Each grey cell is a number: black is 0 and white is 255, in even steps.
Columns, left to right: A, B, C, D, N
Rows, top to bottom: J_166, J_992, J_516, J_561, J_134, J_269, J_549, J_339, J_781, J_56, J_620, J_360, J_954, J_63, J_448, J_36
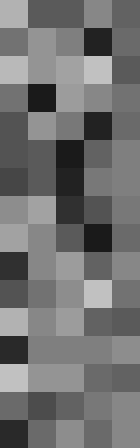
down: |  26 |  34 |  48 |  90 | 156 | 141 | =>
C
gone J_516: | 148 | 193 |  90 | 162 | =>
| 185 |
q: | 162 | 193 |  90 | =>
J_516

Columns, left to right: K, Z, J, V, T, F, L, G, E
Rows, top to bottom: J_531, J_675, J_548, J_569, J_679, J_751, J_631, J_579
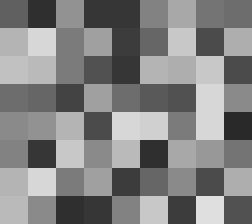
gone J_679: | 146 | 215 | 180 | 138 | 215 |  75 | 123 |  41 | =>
| 208 |
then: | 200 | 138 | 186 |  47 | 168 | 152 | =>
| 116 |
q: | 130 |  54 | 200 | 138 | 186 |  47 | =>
J_751
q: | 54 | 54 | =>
J_531
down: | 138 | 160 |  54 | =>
V
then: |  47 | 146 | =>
| 54 |
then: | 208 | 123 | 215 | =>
| 41 |

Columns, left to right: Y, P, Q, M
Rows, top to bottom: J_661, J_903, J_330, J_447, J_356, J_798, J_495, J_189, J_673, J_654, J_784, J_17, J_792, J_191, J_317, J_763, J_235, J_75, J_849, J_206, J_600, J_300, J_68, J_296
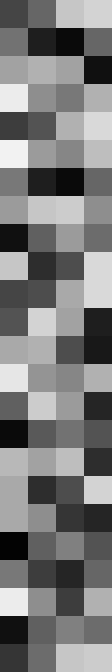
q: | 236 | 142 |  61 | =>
J_300
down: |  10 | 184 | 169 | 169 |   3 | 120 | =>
Y
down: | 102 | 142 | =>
M
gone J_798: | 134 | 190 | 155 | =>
| 242 |
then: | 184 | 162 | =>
| 190 |
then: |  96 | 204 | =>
| 155 |
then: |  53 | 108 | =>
| 198 |

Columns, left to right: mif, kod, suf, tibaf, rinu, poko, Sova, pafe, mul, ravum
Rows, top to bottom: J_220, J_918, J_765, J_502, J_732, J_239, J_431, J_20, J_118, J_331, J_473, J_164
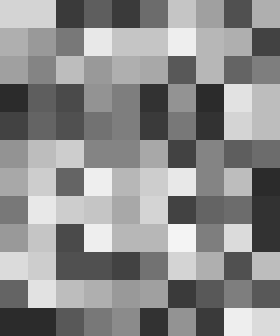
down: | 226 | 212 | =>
mul
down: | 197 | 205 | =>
kod
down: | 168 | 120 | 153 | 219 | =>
mif
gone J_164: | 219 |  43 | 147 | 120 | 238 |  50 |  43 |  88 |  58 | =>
| 139 |
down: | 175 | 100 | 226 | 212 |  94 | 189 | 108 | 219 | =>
mul
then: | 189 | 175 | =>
| 153 |

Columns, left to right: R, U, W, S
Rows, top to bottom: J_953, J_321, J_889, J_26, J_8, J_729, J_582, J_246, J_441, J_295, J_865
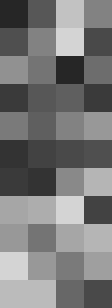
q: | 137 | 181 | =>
J_582
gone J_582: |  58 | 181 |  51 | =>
| 137 |

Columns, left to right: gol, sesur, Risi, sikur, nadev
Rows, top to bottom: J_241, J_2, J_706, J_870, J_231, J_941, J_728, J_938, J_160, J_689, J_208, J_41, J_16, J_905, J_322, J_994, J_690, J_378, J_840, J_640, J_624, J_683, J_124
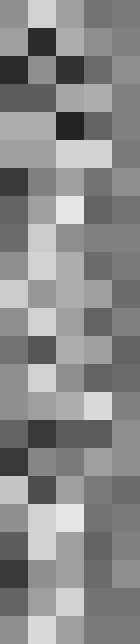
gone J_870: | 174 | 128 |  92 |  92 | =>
| 166 |
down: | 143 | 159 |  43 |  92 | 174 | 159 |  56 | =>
gol
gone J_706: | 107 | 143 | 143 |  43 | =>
| 50 |
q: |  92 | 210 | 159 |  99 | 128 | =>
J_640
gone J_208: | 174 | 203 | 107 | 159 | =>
| 151 |
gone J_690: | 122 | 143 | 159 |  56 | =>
| 136 |
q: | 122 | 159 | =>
J_690

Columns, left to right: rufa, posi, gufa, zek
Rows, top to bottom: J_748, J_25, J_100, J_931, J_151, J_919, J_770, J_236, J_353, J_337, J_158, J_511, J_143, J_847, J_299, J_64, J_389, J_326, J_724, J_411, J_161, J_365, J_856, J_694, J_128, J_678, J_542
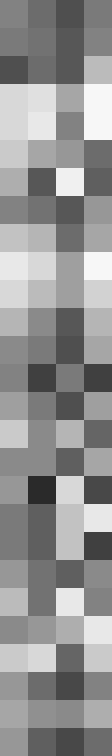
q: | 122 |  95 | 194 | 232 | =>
J_724
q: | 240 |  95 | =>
J_770
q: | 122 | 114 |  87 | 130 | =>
J_25
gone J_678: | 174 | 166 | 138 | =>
| 144 |
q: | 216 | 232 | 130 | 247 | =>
J_151
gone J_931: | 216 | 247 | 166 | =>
| 224 |

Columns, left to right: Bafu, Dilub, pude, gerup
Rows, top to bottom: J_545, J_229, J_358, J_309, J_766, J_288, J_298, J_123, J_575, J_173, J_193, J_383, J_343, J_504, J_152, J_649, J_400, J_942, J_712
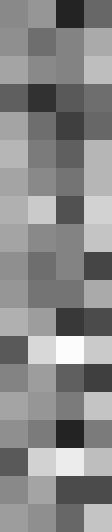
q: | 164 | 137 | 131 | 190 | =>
J_358
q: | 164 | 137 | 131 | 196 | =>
J_575
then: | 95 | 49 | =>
| 89 |
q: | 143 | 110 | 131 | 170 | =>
J_229
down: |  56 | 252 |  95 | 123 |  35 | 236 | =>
pude

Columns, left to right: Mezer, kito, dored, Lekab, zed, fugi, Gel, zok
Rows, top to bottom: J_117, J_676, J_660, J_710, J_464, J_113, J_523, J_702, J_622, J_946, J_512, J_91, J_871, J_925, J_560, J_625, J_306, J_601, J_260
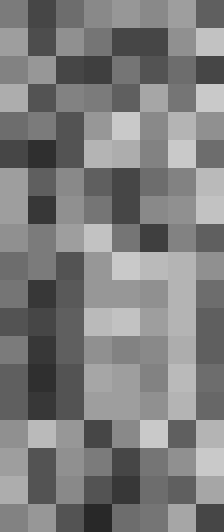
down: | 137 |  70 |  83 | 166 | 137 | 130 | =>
fugi
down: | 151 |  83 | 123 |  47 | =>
kito
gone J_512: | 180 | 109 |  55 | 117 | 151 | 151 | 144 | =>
| 89 |
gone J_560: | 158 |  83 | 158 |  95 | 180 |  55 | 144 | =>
| 103 |
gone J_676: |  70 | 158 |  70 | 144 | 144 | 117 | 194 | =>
| 77 |
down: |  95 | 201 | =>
zed

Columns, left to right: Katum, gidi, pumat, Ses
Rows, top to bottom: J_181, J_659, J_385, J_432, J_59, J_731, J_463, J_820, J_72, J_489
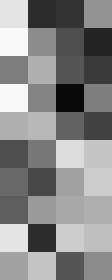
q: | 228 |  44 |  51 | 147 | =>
J_181
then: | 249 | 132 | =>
| 10 |
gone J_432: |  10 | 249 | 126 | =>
| 132 |
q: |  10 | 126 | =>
J_432

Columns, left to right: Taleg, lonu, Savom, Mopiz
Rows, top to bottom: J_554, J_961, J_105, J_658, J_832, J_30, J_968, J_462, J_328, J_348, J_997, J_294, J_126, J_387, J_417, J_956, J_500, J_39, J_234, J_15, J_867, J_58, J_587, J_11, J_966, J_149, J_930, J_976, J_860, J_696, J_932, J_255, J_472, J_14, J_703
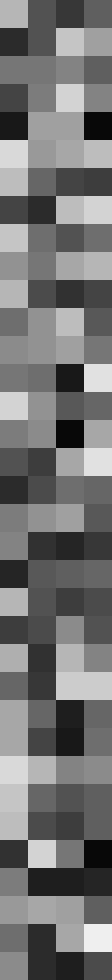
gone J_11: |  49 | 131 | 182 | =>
| 175 |
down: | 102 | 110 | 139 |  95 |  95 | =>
Mopiz

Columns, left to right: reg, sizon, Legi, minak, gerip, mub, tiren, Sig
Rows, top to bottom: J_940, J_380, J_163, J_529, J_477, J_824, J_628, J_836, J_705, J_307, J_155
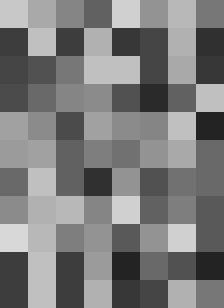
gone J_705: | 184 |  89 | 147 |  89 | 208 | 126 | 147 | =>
| 216 |
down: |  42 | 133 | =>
mub
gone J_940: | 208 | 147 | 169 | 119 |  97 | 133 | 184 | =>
| 200 |
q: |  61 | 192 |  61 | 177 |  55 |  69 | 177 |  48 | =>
J_380

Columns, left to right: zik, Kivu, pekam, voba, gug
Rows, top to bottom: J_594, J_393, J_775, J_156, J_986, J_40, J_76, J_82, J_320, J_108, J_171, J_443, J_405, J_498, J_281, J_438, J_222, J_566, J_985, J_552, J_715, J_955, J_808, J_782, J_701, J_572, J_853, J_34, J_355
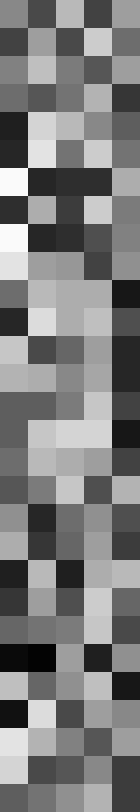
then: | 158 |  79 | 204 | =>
| 102 |
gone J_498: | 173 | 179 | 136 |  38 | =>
| 166 |
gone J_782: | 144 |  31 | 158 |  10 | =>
| 3 |
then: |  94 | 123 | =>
| 198 |
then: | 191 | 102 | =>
| 144 |
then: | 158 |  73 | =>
| 204 |
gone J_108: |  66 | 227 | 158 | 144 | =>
| 151 |

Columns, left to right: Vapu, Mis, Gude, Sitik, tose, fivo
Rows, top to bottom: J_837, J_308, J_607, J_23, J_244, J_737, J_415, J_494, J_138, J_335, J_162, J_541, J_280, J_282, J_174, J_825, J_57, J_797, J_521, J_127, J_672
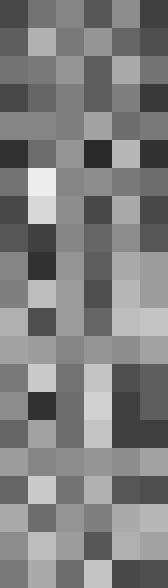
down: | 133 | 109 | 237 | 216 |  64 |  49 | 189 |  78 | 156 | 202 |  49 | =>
Mis
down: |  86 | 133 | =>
Vapu
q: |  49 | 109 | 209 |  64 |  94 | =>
J_174

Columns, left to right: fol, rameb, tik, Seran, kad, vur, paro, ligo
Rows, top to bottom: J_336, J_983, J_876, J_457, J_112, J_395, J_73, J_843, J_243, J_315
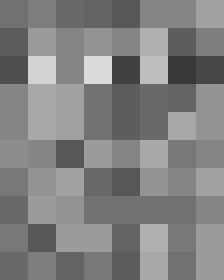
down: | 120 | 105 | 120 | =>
fol
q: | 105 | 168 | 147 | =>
J_112
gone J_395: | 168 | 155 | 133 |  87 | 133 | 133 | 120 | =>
| 140 |
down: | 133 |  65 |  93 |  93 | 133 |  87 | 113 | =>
kad
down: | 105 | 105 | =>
vur
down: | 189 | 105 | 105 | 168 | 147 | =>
vur
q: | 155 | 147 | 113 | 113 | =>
J_843

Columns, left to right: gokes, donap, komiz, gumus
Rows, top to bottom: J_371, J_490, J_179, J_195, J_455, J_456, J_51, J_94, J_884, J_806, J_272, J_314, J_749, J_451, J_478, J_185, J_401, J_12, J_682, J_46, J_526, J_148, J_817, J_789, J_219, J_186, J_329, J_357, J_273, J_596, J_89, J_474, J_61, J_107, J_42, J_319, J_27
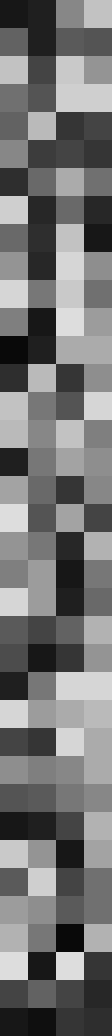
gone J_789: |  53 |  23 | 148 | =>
| 76 |
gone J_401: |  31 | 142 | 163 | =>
| 119 |
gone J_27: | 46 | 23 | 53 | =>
| 15 |
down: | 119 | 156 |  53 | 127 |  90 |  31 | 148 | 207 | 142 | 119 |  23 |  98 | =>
donap

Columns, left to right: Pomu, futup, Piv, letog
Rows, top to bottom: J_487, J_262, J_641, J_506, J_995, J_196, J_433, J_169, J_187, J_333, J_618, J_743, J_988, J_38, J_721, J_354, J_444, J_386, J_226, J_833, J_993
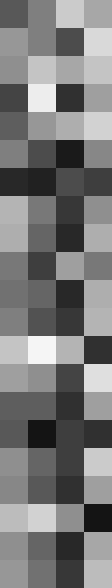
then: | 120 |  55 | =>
| 143 |
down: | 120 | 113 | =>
Pomu
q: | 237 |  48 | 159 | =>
J_506
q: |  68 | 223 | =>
J_38

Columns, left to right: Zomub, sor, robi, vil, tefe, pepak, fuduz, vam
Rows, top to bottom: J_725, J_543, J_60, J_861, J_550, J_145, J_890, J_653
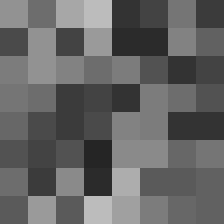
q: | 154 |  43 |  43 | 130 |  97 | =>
J_543
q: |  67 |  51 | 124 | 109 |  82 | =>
J_861
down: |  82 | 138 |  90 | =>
robi
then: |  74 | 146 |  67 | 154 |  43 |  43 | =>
| 130 |

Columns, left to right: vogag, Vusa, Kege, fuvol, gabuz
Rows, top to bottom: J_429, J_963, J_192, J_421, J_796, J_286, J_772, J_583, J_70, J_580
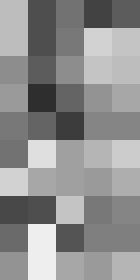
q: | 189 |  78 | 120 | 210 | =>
J_963
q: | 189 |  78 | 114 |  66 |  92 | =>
J_429
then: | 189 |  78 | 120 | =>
| 210 |

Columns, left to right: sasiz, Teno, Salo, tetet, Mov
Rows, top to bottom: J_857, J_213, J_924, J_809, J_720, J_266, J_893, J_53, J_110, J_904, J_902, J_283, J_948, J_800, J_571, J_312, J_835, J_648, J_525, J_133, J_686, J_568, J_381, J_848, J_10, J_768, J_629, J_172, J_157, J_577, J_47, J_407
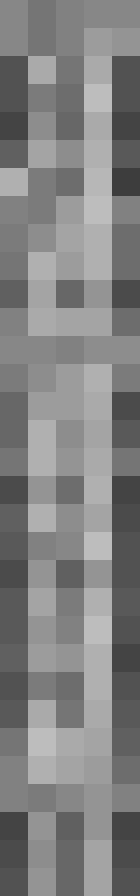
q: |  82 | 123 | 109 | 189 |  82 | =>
J_809
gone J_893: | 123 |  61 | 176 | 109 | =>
| 183 |
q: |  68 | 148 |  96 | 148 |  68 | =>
J_577
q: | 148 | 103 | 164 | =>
J_407

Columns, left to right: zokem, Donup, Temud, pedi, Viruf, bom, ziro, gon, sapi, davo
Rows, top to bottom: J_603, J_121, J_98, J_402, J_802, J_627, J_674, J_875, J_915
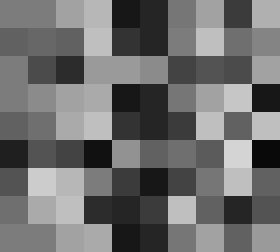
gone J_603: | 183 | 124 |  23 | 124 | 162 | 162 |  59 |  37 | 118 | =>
| 176 |
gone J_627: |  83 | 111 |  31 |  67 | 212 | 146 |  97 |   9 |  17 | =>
| 91 |
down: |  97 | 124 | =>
zokem
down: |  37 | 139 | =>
bom
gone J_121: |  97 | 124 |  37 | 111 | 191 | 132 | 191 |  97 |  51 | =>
| 103 |
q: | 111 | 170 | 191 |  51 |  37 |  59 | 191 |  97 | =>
J_802
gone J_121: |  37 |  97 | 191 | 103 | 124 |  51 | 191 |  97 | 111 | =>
| 132 |

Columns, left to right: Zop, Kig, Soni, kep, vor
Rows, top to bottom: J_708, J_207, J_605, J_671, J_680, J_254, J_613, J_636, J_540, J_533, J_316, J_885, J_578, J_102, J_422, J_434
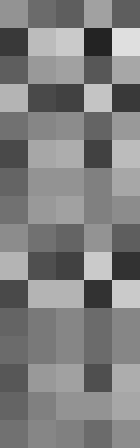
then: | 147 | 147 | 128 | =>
| 167 |
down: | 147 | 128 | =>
Soni
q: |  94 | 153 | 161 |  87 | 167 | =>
J_605
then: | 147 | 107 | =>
| 94 |
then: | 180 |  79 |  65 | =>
| 202 |

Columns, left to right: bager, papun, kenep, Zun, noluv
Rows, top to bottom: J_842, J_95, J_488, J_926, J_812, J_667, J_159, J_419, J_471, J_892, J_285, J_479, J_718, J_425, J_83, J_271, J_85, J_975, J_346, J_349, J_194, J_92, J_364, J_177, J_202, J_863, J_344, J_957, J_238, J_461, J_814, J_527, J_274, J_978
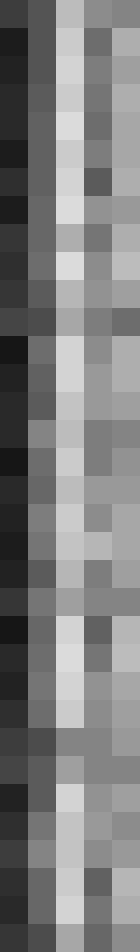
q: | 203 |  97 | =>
J_527
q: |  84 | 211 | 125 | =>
J_488
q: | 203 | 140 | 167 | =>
J_346

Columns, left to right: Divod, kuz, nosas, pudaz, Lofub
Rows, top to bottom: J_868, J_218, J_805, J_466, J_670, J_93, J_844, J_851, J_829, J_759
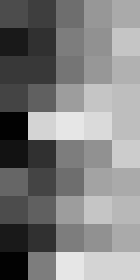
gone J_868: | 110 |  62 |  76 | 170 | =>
| 151 |
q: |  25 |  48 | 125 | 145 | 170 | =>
J_829
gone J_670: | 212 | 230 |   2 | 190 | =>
| 218 |

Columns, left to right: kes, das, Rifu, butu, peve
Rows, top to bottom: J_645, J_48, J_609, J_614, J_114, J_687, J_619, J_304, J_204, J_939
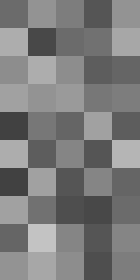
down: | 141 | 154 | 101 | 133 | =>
Rifu
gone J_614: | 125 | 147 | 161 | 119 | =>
| 154 |
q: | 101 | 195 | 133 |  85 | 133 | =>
J_204

